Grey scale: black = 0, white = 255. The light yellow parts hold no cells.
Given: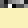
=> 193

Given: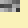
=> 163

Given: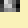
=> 91

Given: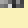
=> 139

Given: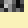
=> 9

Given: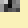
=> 123

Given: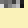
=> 162

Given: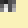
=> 79
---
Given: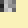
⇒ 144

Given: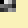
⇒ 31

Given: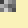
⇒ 106

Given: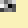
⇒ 76

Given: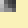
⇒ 68

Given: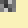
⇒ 120
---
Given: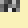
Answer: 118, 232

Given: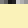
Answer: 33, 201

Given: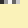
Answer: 245, 245

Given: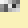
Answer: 229, 244

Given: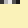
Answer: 234, 234

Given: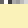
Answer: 171, 255

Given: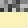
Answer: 92, 203
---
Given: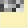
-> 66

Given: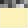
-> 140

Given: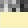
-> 117

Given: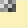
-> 220

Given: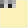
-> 75

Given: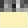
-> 58
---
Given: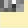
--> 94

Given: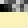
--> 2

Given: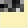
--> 4

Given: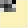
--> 89

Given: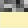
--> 130

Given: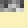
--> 122

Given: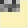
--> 147

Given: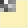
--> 103

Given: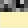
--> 137

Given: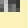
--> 105
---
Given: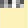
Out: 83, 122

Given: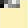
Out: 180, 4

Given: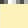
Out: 182, 66

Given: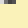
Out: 82, 220

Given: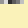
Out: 192, 149

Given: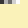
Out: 252, 53

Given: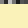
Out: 72, 129

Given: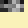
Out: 26, 39

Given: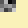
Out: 45, 159

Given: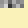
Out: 146, 158
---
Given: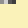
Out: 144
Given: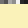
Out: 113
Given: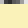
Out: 188
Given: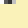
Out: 252
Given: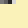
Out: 122
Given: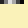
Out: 36
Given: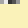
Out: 166
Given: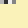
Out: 184
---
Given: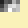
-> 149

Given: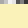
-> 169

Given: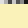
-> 137

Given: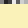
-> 134

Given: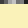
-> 113

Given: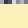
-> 142
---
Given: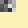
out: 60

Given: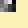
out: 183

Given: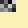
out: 116

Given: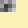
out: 177

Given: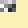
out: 195

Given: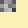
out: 160

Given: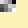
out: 182

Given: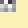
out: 245

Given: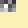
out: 68

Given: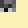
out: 118
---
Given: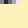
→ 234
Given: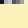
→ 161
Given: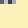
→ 170
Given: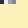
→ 136
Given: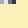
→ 58
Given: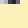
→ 106
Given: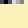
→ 132
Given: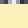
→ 83
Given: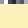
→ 181
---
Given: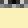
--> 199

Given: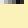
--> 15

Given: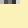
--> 50

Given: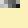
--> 90

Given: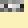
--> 151

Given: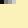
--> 159

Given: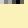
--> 5

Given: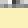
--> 190
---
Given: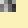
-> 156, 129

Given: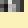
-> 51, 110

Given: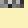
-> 48, 135

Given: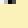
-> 76, 246

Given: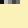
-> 110, 16

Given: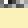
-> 164, 137

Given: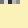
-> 145, 116

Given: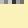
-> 115, 189

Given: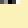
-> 252, 82
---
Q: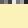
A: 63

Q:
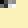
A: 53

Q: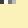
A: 119

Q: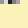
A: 126

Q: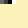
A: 62

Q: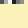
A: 86
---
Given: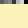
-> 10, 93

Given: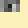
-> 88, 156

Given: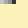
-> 53, 197

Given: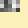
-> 145, 92

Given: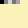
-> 164, 1

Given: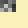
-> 101, 171
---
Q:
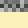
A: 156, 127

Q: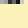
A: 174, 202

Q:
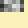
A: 101, 73

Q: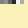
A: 128, 172

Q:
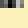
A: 82, 113

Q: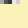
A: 168, 206
